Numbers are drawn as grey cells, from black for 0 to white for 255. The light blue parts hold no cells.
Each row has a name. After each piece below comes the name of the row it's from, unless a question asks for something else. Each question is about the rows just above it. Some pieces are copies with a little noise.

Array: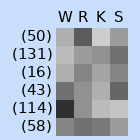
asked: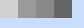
(131)
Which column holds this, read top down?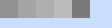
K
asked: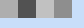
(50)
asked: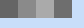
(43)
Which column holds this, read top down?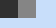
W

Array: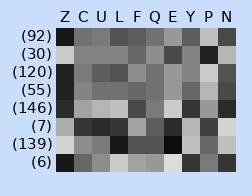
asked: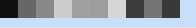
(6)
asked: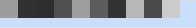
(7)
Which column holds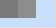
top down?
U

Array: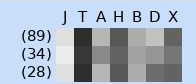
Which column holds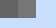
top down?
X
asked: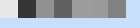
(34)

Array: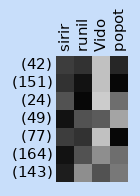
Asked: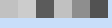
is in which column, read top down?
Vido
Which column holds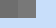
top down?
popot
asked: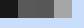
(49)

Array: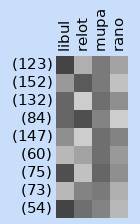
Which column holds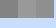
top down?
rano
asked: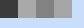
(123)
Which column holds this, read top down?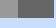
libul
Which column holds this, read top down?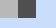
libul
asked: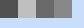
(75)
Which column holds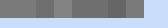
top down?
mupa
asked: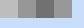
(60)

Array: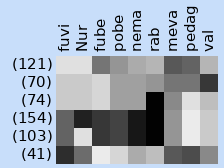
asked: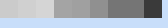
(70)
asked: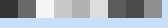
(41)

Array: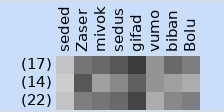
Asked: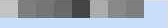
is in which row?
(22)
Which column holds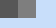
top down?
Zaser
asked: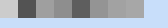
(14)
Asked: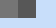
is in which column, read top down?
Zaser
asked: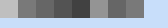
(17)

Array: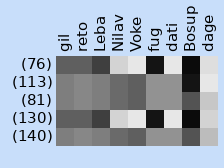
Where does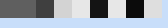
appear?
(76)
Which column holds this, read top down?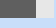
Voke
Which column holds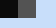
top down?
Bosup
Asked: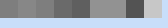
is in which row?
(81)
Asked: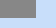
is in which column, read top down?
reto

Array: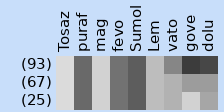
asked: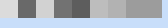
(67)
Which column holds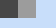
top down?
dolu
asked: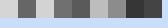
(93)
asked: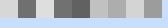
(25)
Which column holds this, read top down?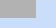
vato

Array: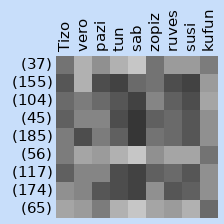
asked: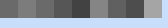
(104)
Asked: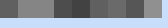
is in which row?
(117)
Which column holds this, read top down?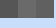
Tizo
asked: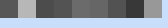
(155)
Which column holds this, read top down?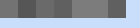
Tizo
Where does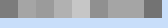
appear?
(56)
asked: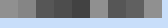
(174)

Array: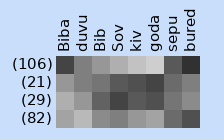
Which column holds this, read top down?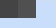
goda
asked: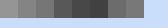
(21)
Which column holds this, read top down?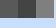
Sov
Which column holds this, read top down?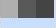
Sov
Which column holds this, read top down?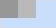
duvu
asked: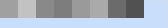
(82)

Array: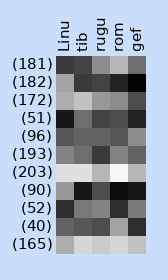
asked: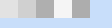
(203)
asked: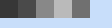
(181)
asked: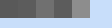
(96)
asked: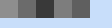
(193)
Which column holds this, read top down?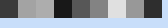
Linu
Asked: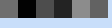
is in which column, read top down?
gef

